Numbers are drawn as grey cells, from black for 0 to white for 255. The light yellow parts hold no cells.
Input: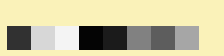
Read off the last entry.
166
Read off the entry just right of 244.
4
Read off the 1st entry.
49

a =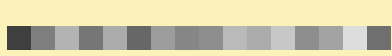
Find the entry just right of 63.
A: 126
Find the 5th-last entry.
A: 199
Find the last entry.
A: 111

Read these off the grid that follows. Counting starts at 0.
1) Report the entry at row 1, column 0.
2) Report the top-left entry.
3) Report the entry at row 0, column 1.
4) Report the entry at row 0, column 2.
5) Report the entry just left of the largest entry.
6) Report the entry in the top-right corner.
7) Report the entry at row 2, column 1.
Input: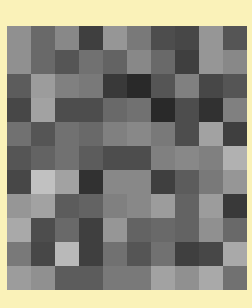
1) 144
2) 144
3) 105
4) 136
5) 71
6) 85
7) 156
